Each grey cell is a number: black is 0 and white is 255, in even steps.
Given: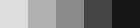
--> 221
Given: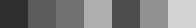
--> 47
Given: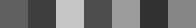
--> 97
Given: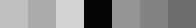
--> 191
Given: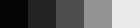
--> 4
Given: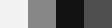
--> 242
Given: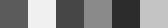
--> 91
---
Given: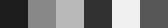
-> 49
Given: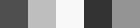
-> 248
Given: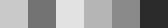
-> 181
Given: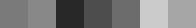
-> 108
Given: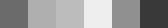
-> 238
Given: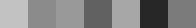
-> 167
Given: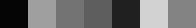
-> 32
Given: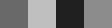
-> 191
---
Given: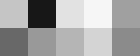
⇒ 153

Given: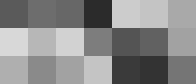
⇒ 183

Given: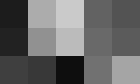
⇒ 145

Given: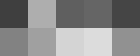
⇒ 160

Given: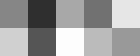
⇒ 85

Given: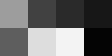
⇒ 221

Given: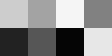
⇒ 86

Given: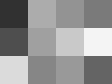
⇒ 160
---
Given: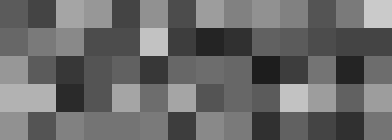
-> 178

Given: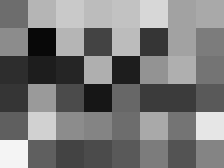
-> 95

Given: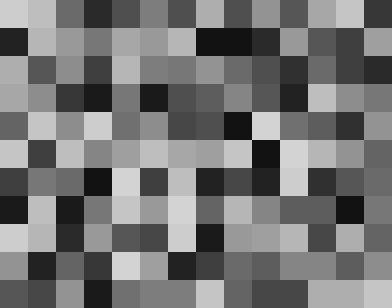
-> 147

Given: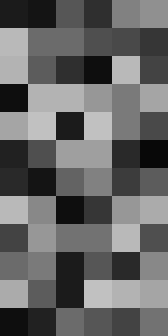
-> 171

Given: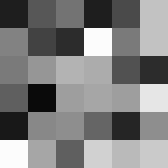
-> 24

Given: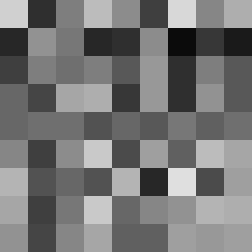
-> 166
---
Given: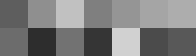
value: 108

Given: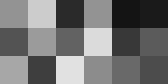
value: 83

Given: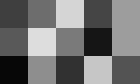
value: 89

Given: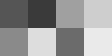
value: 138

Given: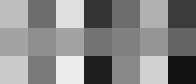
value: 163

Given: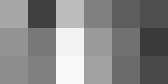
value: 147
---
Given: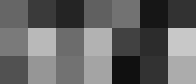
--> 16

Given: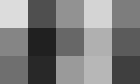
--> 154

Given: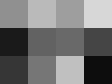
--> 118

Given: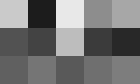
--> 89

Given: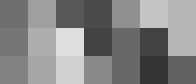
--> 104

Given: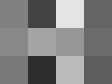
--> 45

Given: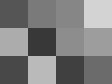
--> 186
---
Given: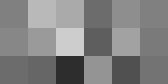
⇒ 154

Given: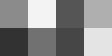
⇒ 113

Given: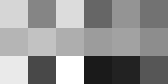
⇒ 194

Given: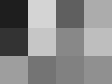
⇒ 198

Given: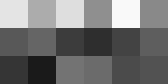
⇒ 101

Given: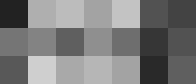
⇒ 131

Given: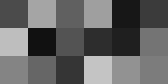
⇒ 17
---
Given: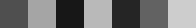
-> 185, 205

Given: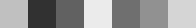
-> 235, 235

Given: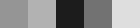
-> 28, 222

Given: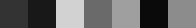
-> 106, 210

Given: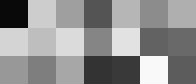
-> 133, 249

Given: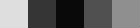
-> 9, 222

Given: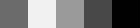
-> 154, 241
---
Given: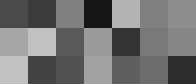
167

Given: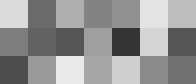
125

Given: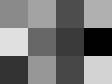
224

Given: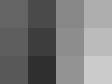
94

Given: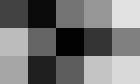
188

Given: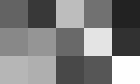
136

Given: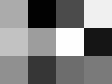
194
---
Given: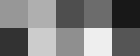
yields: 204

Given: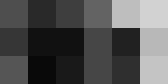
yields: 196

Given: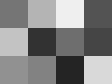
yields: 217

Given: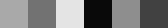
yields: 169

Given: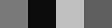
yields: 121

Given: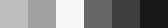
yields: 189

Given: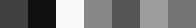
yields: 156

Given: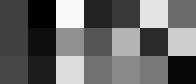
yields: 228

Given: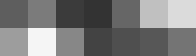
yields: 219
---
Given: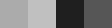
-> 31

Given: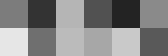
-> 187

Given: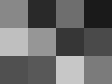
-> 199

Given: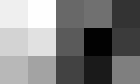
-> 66

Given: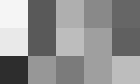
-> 123

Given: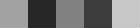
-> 129
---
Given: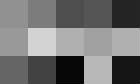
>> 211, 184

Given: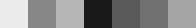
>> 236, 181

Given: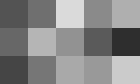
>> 218, 203

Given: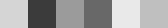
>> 233, 213

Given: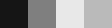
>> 232, 186

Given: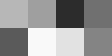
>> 249, 226

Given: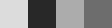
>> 220, 172

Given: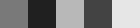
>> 230, 184

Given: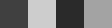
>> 205, 163
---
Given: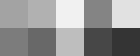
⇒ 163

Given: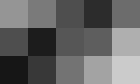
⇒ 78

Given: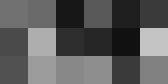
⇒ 74

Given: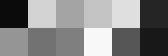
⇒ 11

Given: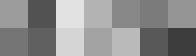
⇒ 156

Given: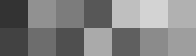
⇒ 51
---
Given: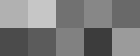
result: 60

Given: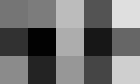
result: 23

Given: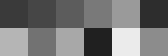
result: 235

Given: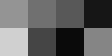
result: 10

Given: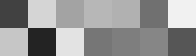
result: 134

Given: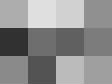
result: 96

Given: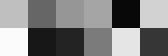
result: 229

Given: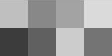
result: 204
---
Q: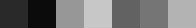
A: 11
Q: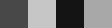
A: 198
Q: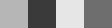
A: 58
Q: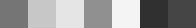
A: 199
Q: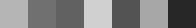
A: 112
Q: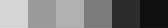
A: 154
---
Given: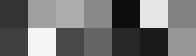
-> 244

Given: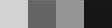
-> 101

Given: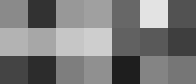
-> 44

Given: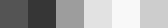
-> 54

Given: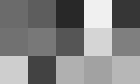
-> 66

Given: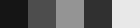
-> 77
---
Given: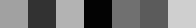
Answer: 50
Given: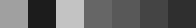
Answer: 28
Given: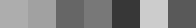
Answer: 161
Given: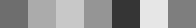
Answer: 171
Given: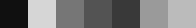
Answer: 214
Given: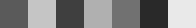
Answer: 197
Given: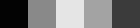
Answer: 137
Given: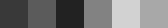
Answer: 91
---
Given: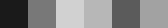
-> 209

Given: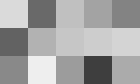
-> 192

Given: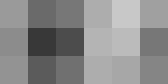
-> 119

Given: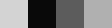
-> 92

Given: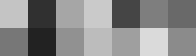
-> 166

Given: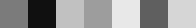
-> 193
